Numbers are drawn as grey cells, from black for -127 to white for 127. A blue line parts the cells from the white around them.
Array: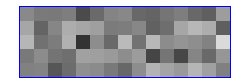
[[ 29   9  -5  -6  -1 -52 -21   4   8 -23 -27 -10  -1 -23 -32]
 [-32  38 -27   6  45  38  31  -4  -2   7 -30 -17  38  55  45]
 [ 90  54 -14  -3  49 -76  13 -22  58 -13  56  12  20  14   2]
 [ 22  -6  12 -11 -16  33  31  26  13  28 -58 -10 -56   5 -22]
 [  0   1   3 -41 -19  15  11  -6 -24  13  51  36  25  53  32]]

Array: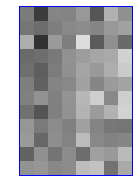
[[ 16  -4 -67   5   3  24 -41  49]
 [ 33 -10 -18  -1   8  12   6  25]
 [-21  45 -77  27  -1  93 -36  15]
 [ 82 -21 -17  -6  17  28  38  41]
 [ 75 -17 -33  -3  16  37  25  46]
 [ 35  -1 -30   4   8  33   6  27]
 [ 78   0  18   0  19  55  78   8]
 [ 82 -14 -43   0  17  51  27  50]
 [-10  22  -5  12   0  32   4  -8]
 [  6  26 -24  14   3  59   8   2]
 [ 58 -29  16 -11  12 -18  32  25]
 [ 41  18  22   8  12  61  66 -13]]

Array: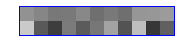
[[ 27  18   6  -7  -6   8 -16  -6 -16  22  23]
 [-31  74 -38 -66  -4 -36  -8  35 -44  63 -72]]

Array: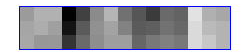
[[  39   27   49   49 -125  -62   11   53  -14  -41  -68  -21  -28   98
    48]
 [  51   37   45   32 -108  -37   17   35    2  -36  -32  -13  -23   90
    58]
 [  51   39   23   24  -75  -21   14   30   30  -25   -7    0   -7   90
    71]]

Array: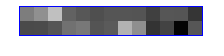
[[ -74   -2   16   64  -29  -40  -48  -42  -42  -43  -63  -41  -42]
 [ -41  -53  -52  -42  -14   -7  -43  -37   50   15  -76  -60 -123]]

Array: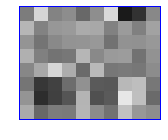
[[   8   -3   86    3   13  -23   14   89 -101  -77]
 [  34   54    2   23   26   43   40    1   27    0]
 [  24   20  -11    9   19   20   24  -13   18   17]
 [  18   48    0  -12   -8   54    9   26   28  -13]
 [  12    7   40   86   45  -21   57   -8   -5   -8]
 [  -8  -10  -72  -62  -18   17  -37  -39   56   62]
 [ -21   20  -82  -63  -42   52  -47  -37  103   63]
 [  13   43  -23   -3   -5   53   11  -13   65   23]]
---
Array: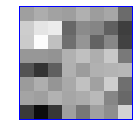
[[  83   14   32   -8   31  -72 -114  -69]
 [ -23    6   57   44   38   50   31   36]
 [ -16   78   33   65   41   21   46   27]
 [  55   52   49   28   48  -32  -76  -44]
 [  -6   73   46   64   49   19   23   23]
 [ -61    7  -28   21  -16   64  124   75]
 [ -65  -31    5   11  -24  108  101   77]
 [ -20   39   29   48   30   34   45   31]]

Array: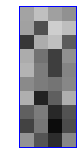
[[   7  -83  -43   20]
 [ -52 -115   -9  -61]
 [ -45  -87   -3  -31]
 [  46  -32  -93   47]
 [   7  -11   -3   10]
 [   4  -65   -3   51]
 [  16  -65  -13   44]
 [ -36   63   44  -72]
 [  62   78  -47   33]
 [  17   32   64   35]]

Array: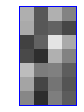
[[-35  -1 -82   7]
 [-43 -11 -58  36]
 [-34   0  -3  61]
 [  2  48 -81 -54]
 [ 42 100 -29 -62]
 [-57 -29 -40  42]
 [  3  48 -39  47]]

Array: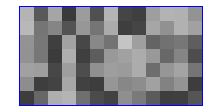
[[-42 -64 -65 -36  -5  15 -61 -52 -16  52  46 -24 -66]
 [-66  20   2  33  13   7  22 -66 -62  39 -60 -65  13]
 [-10  36  22 -18  44  27  30  16 -50  30 -56  30  33]
 [-50   5 -23  25  44  33  25 -34 -64  47 -68  -8  18]
 [-33  -8 -14 -27  31  68 -12   8 -56  34 -64  -8  19]
 [ 33  49  17  38 -58 -65  43 -10  23 -44   5 -10  56]
 [ 19  49  51  30 -64 -58  52 -47  28 -69  37 -38  52]]

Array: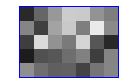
[[  6 -10 -60 -30 -32 -17  15]
 [  5 -65   1 -17 -40 -46 -99]
 [-87 -41  85  -5  18  91 -65]
 [ 10 106  -1  73  35 -64   5]
 [ -1  19  74  76  24 -25 -86]]

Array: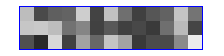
[[108  10 -53 -52 -70  35  68 -24  34 -63  88 -85 -47]
 [-58  58 -16 -69 -55 -63 -39 -62   5 -13  61  73  70]
 [-11  68 -29 -41 -63 -16  65 -60  78 -28 -32 -53  61]]

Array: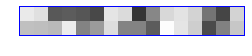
[[ 71   1 -52  78 101 125 -35   3   3  93  27   3 108  57  62  64]
 [ 83 -58 -11  83  99  88   7 -74  91 101 -55 -41 -35 -39  96 106]]

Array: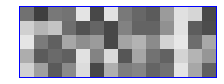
[[-31  39 100 -14 -27   5  -2  47 -56  92  11 -37  31  81]
 [ 22  52  84 -29 -13  38 -41  90   3  97 -31 -21 -36  45]
 [ 40 -18 103  84  11  51  36 -55  27  14  39 -31  -4 101]
 [-51 -34  97  17 -27 -27   2 -55 -26 -45 -17  68  53  80]
 [-54  86  96  27 -36 -24  -6  98 -55 100 -12  -7 -64 -14]]
